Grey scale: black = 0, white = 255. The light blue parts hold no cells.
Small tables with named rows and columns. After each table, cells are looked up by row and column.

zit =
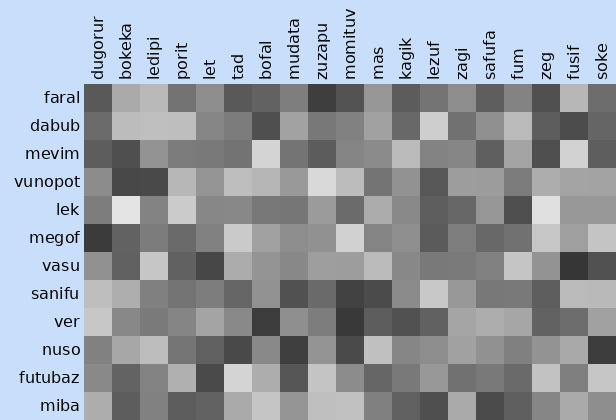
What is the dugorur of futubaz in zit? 137
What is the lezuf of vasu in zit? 121
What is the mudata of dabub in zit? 162
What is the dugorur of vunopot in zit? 140
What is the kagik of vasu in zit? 136
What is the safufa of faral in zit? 94
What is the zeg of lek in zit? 224
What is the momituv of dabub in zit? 129
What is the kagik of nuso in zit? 134
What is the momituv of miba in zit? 193
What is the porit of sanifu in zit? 116
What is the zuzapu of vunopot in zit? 217
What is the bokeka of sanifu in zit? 174
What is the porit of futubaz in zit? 176
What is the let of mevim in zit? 121
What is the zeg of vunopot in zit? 173
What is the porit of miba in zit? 93
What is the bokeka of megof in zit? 98
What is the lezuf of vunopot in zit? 87
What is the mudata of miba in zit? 149
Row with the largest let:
ver

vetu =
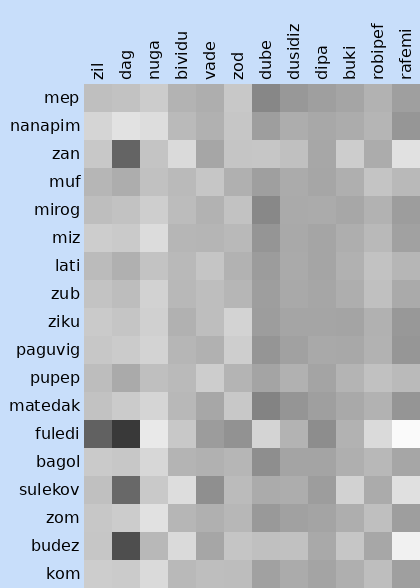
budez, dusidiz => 193
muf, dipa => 166
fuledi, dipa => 141
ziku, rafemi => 152
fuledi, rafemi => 250
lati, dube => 156
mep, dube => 135
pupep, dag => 170
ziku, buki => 164
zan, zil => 200
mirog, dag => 194
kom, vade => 190
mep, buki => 165
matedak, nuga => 213
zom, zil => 199

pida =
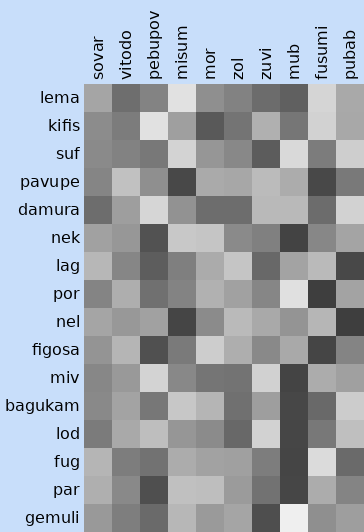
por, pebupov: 112
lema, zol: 130
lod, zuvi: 210
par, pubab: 132
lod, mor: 139
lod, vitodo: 169
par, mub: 70
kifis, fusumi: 210
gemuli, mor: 154
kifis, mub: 118
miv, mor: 117
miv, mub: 68
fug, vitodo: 125
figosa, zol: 174
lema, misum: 225

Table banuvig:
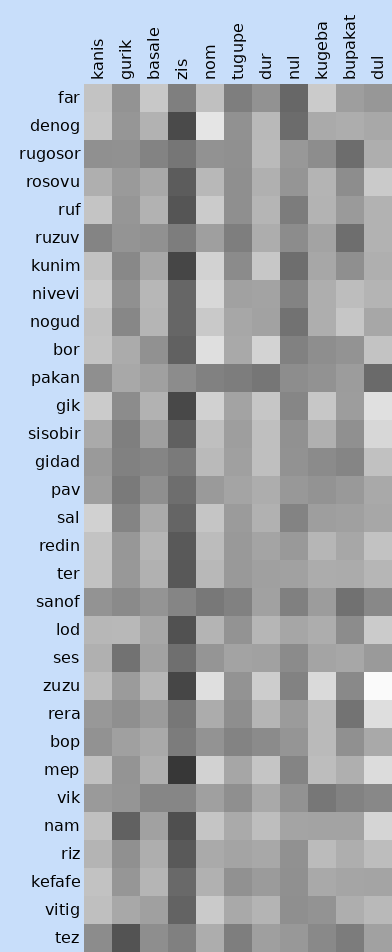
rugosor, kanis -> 144
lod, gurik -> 184
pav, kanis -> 158
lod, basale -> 167
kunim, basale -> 167
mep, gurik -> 148
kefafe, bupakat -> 165
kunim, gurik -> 136
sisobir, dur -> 191
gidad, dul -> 193
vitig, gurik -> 168
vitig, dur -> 180
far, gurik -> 147
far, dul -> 151
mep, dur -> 197
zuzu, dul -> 250
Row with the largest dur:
bor

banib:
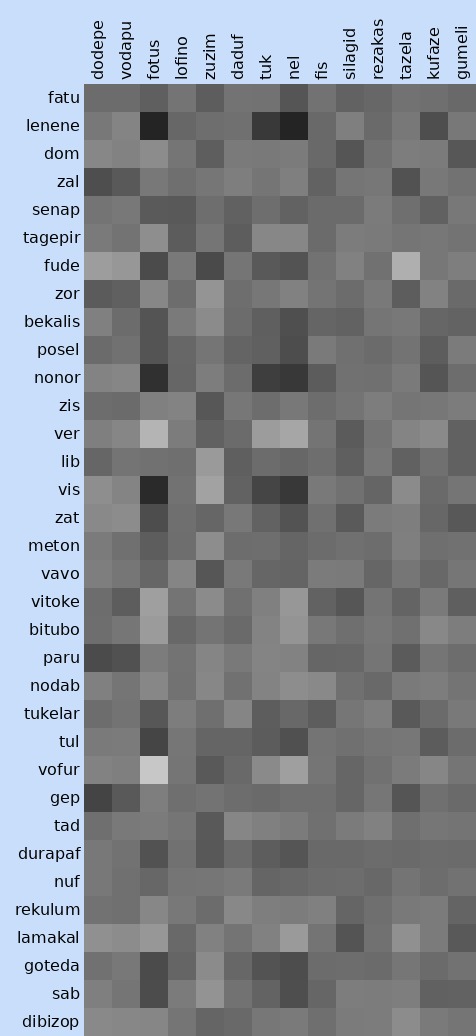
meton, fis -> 108
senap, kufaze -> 97
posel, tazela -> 115
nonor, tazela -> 122
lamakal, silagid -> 84
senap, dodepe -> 116
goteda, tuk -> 83
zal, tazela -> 82
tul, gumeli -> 108
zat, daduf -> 120

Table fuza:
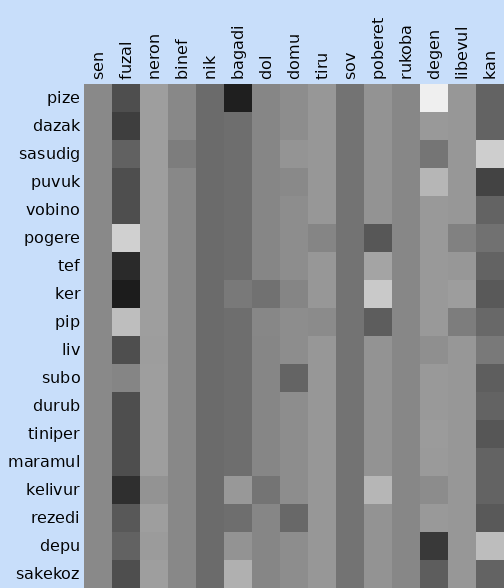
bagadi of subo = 110
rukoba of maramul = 135
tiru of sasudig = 151
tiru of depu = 151
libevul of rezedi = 151
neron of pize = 158
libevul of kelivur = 151
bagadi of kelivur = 152
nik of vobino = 107
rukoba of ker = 135
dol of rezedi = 134
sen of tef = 137
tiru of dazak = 151
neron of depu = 155
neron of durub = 158
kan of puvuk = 67
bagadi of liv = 110
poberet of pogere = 87
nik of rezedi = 107
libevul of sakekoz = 151

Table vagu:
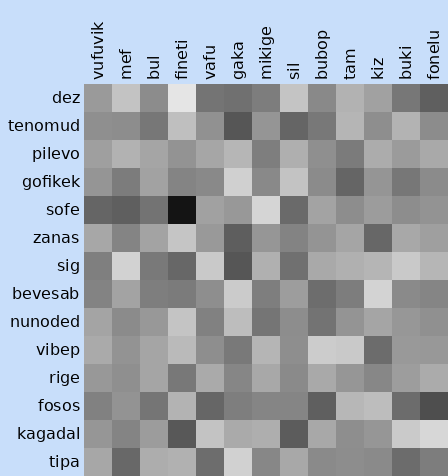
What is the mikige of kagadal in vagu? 174
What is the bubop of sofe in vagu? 163
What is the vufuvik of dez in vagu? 154
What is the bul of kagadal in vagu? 156
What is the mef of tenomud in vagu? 141
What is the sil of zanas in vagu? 131
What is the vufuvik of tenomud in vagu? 143
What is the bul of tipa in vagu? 173
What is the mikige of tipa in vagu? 135
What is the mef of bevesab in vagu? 163

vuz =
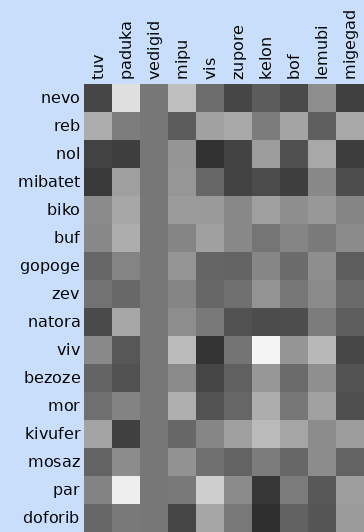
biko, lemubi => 152
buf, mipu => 133
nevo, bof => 74
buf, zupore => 136
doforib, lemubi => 85
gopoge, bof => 107
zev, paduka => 104
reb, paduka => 125
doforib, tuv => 103
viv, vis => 52
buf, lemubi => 122
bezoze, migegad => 83
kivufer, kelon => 186
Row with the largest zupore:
reb

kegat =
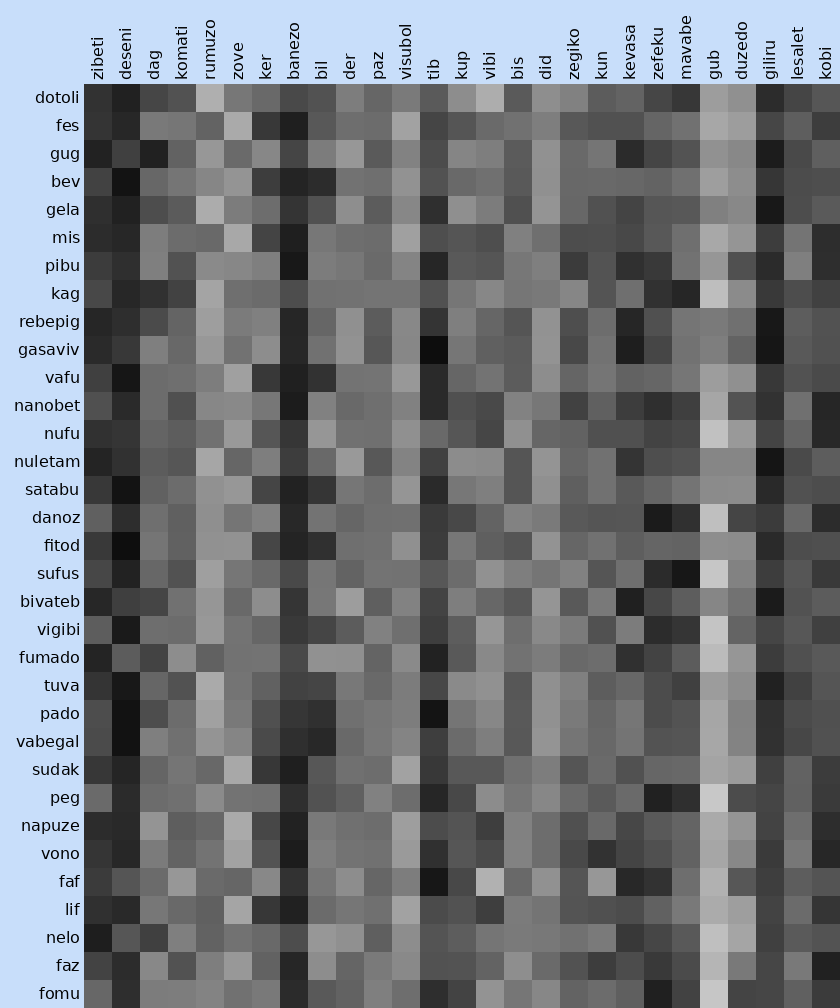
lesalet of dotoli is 69
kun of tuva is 93
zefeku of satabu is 101
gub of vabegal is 167
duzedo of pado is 130
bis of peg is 118
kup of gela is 143
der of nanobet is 105
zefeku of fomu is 32
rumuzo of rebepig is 158
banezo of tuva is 66
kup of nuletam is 140
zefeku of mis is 88
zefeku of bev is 99
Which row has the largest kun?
faf

